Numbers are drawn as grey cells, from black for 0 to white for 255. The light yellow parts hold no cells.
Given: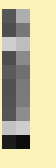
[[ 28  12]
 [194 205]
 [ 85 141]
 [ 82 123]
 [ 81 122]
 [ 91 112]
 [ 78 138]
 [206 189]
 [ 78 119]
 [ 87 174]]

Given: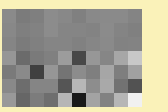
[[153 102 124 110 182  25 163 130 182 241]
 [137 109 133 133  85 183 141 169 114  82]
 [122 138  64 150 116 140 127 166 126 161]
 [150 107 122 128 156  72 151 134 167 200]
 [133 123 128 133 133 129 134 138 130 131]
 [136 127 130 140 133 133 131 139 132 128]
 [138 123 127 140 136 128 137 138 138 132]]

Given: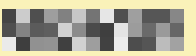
[[234  62 145 147  64 209 158  65 236  77  85 188 162]
 [ 79 132  91  95 209 139  75  63 228 156 106 154 102]
 [ 69 204  79 158 129 199 116 230  79 159  86  86 135]]

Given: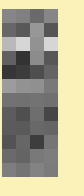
[[126 116 131 123]
 [106 100 121 125]
 [ 83 102  61 117]
 [ 91  90 104 101]
 [ 92  79 110  70]
 [114 113 115 112]
 [156 146 144 121]
 [ 54  60  78 100]
 [ 97  51 140  87]
 [185 214 146 214]
 [103  89 151  85]
 [134 128 106 134]]

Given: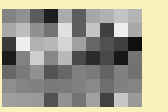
[[159 155 154  82 145 116 160  65 198 153]
 [142 132 129 121 123 129 138 110 129 132]
 [104 122 145  83 104 128 122  99 128 114]
 [ 27 130 205 135 184  74  43  72  23 116]
 [ 59 239 177 183 212 160 103  80  63  15]
 [169 189 144 115 224  94 196  64 237 169]
 [131 145  92  30 172  93 167 177 196 180]]

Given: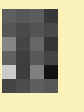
[[ 68  76  94  87]
 [203  61 127  18]
 [ 96  62  89  69]
 [133  69 102  53]
 [ 86  74  84  74]
 [ 94  88  92  56]]

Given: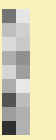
[[ 48 178]
 [157 176]
 [ 84 188]
 [172 232]
 [212 159]
 [173 144]
 [218 201]
 [191 208]
 [116 229]]
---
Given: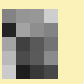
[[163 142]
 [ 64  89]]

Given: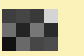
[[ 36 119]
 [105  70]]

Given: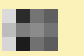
[[126 139]
 [ 28 113]]

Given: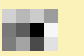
[[ 92   0]
 [164  74]]

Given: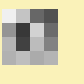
[[ 56 210]
 [ 65 188]]

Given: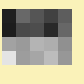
[[ 74  77]
 [154 180]]

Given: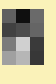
[[ 76 101]
 [208  58]]

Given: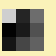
[[26 81]
 [70 97]]

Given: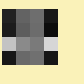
[[ 93 108]
 [138 122]]
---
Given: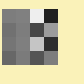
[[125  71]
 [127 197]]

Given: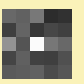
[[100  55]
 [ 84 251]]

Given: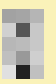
[[ 85 200]
 [187 200]]

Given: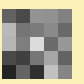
[[117 123]
 [126 220]]

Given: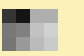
[[128 194]
 [153 187]]

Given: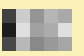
[[223 161]
 [184 137]]

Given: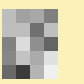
[[190 112]
 [220 143]]

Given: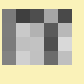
[[201 178]
 [192 194]]

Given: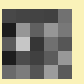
[[150  96]
 [198  54]]
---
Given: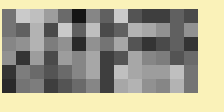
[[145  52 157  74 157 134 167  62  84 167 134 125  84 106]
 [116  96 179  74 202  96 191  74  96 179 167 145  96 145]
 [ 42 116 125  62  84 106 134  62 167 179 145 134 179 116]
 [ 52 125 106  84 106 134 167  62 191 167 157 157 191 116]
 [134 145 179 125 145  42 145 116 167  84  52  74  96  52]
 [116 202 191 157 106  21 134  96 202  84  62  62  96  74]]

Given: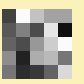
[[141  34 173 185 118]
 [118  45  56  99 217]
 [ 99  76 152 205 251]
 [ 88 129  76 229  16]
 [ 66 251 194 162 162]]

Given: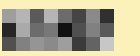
[[ 80 129 149 138 158  59  99 199]
 [ 38 170 108 120  17  80 129  90]
 [158 181  90 181 108  69 138  48]]

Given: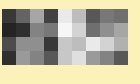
[[ 36  47 131 120 246 211 111 143 166]
 [ 56 100 166  66 234 189  88 120 111]
 [ 76 143 143  56 199 189 234 211 177]
 [ 47 154 131  88 199 223 154 131  88]]

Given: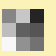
[[189  96  85]
 [248 145 114]
 [134 199  36]]

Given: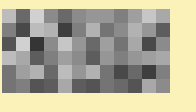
[[127  73 188 178  62 127 178 116 139 178 150  93]
 [188 105 209 139 105 139 150 150 127 159 198 168]
 [116 127  84  93 168  93  84 116 105  84 168 139]
 [116 159 178 105 188 150 178 116  73 105  62 127]
 [188 168  93 127 159 139  93 150 127 150 159 168]
 [ 84 209  53 139 198 150 105 159 116 168  73 139]]
